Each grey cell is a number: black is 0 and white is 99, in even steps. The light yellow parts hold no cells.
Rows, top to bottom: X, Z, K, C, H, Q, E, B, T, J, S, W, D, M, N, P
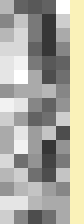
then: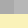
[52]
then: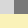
[21]
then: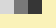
[66]
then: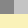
[47]
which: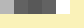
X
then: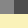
[43]

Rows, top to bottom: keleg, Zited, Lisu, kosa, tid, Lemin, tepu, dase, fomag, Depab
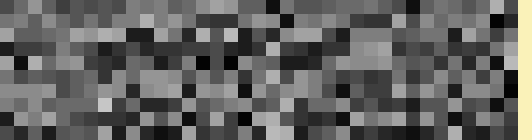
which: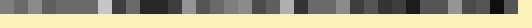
dase
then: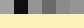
[49]
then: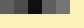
[41]
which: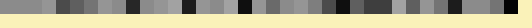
tepu

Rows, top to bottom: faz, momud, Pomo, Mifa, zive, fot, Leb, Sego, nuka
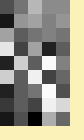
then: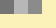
[54]
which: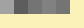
Pomo
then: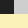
[36]
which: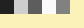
zive
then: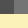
[71]
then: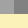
[58]
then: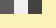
[40]

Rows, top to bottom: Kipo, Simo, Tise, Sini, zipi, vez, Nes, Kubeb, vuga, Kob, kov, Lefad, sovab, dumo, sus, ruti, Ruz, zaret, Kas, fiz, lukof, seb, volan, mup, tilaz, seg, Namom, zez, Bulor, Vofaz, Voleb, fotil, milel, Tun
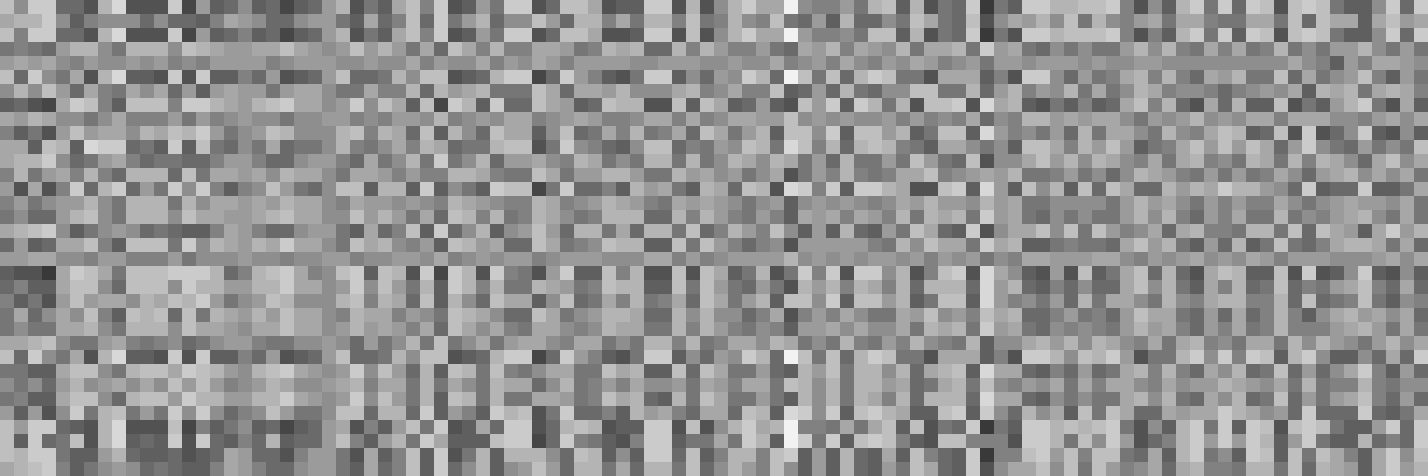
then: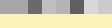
[55]
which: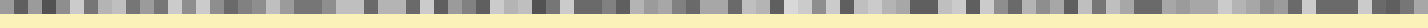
Vofaz
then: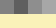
[70]

